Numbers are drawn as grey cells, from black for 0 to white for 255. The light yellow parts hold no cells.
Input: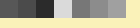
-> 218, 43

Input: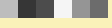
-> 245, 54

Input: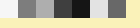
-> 246, 21

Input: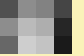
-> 206, 26

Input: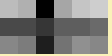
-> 206, 1

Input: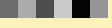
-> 203, 4

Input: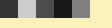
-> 204, 24

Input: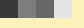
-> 228, 56

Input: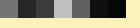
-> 191, 7

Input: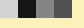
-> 211, 21
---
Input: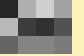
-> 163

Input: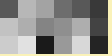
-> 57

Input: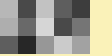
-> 61

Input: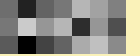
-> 128

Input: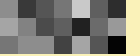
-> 45

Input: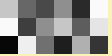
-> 250
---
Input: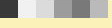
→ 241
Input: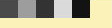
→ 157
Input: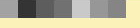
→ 52
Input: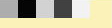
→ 5
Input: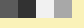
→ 50
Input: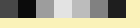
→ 11
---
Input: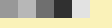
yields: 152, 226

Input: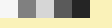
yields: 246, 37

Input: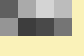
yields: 95, 117

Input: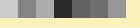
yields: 203, 150

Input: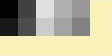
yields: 2, 129

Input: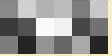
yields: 137, 36
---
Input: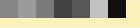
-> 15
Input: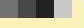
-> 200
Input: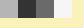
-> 246
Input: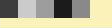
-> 137
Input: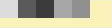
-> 144
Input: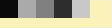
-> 200
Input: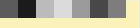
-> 125
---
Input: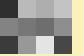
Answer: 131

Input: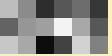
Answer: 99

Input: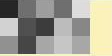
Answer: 210

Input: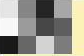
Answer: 248

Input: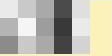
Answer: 180

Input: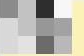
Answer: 216

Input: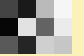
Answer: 6

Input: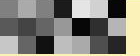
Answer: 89

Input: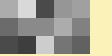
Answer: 107

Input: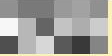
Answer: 247
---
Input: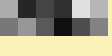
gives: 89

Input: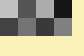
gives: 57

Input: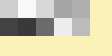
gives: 107

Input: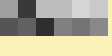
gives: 46

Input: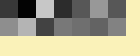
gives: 66

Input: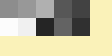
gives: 37
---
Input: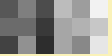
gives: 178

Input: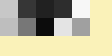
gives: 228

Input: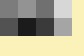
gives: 58

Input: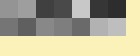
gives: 178

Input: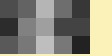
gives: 67

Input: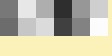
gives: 130

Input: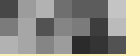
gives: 61

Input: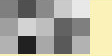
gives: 98

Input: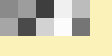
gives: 252
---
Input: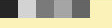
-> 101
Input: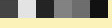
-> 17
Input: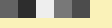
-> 76
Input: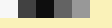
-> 152
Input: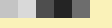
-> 109
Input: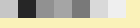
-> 239
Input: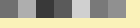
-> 144
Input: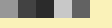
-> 98
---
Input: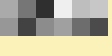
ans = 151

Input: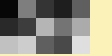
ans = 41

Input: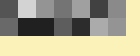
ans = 105

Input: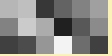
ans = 130

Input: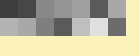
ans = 179

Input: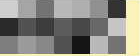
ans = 41

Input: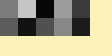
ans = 92

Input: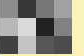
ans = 184
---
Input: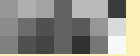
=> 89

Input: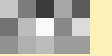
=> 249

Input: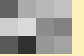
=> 218

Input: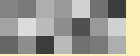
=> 80

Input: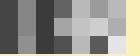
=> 195

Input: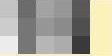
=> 150

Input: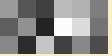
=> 252

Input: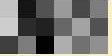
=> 103

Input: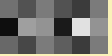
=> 26
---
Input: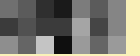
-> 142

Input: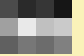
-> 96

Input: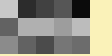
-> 139

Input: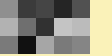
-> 122

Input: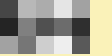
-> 162

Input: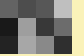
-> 35
